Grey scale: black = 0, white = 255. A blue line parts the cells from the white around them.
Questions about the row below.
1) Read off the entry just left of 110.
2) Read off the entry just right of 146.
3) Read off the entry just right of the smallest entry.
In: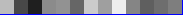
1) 95
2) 102
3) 139

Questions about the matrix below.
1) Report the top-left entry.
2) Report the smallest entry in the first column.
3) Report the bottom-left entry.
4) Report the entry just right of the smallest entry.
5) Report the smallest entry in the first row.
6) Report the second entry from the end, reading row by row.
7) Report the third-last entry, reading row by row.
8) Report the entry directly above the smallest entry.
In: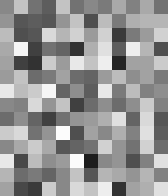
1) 136
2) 108
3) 162
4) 136
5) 93
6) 175
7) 162
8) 114

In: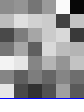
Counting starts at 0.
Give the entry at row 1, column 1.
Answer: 223
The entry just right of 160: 89
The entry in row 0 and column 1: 148
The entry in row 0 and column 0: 140
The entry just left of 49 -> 73
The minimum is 7
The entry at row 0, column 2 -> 117
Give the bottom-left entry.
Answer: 230
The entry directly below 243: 133
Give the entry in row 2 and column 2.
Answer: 166
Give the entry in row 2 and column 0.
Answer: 73

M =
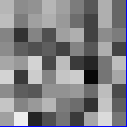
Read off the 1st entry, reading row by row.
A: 182
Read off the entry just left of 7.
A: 204
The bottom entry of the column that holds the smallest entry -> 167
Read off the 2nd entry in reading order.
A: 140
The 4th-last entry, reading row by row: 58
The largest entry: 237
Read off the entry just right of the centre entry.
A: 58
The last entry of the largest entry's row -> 117
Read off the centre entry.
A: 189
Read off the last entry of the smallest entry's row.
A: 167
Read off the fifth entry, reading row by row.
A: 160
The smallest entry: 7
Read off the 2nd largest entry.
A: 219
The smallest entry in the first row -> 87
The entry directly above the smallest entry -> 36
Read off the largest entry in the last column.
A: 189
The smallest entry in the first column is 132
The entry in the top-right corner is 102
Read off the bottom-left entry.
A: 160
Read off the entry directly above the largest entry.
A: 132
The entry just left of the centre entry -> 74
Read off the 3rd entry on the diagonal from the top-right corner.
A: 66
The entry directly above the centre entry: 66
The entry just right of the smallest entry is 117

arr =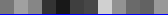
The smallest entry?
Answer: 24
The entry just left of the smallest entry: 51
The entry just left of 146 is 208

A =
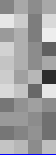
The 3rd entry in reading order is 140
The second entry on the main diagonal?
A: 204
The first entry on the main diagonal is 132
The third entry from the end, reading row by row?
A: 183
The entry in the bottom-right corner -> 190
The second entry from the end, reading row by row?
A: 140
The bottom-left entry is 196
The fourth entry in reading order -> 168
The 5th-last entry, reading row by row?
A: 112
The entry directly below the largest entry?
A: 96
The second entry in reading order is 168
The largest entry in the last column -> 237
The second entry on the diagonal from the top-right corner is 125

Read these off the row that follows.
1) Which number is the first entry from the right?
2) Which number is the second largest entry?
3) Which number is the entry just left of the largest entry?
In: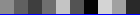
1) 41
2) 196
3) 4
